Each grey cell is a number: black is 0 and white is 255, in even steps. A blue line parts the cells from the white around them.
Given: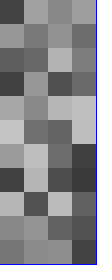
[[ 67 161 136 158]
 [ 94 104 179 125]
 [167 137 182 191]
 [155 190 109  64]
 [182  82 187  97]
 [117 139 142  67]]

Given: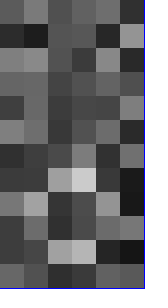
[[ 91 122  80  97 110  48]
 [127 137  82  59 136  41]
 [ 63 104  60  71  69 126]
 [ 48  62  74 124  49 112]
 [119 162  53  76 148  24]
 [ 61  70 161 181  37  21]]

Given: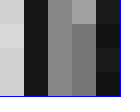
[[210  23 134 160  26]
 [210  23 134 119  26]]

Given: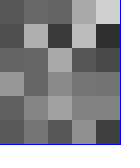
[[ 88 104 100 168 208]
 [100 102 168  85  73]
 [ 95 133 161 129 130]]

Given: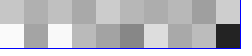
[[198 176 192 169 204 183 173 184 159 206]]

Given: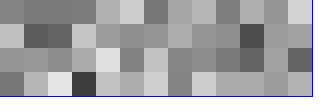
[[132 123 122 125 177 204 118 165 182 126 174 148 211]
 [149 153 142 171 223 130 194 134 141 122 100 161 100]]

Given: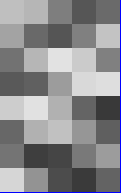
[[191 182 126  86 106]
 [114 182 226 203 128]
 [205 225 177 100  57]
 [116  62  69 121 156]]

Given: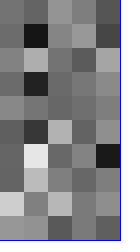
[[114 100 148 126  85]
 [130 174 114  91 165]
 [136 117 103 111 126]
 [101 230 104 131  24]
 [206 128 183 122 142]]
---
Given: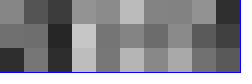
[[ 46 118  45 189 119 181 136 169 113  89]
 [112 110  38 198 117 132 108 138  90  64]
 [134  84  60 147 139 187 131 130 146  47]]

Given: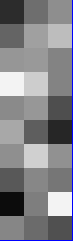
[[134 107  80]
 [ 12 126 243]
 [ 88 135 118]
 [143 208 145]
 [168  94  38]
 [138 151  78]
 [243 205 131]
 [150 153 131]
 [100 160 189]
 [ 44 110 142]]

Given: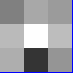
[[174  52 149]
 [186 254 189]
 [128 168 155]]

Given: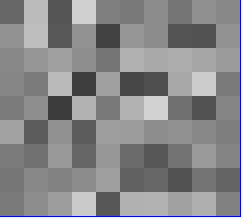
[[122 141 157 202  87 177 178 161 175 129]
 [118 136 130 140 159  97 103  82 116 100]
 [123 113 153 102 151 107  87 115 154 132]
 [162  92 145  92 158 156 141 145 136 126]
 [123 142  60 178 121 178 210 112  82 133]
 [134 123 186  62 160  71  79 168 204 122]
 [136 150 160 142 117 177 169 173 166 155]
 [146 190  88 146  66 150 140  84  82 146]
 [103 187  85 208 127 121 140 117 144 136]]

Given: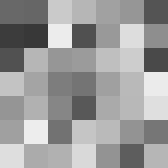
[[222 171 177 217 147  93 182]
 [160 237 114 197 186 147 118]
 [149 177 134  88 170 184 223]
 [195 164 125 116 160 185 235]
 [ 81 182 150 155 191 205  73]
 [ 60  56 236  80 153 221 142]
 [104 102 202 182 161 150  84]]

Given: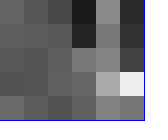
[[106  92  83  97 130 119]
 [ 82  85  96 103 169 238]
 [ 88  85  94 120 132  67]
 [ 94  93  89  37 121  51]
 [101  86  73  26 137  42]]

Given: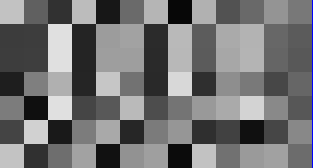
[[195  48 110 162  17 146 159  11 194 113 154 161 108]
 [ 68 209  25 124 169  38 123 150  47  65  16  70 136]
 [124  15 224  69  88 186  77 116 153 170 211 137  87]
 [ 30 127 176  37 198 114  41 216  47 142 121  71 102]
 [ 61  62 224  36 158 158  42 184  91 167 180 101  88]
 [ 60  61 224  36 156 162  43 185  92 170 179 103  91]
 [194  96  49 188  23 106 181   7 177  82 105 148 120]]

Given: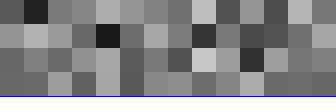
[[104 105 157  96 165  88 135 142 109 131 171 105 110 102]
 [101 128 105 144 167  91 121  82 199 157  50 158 116 128]
 [147 177 155 103  25 109 167 125  53 120  74  83 112 166]
 [ 89  35 123 134 173 149 130 111 189  82 148  77 180 119]]
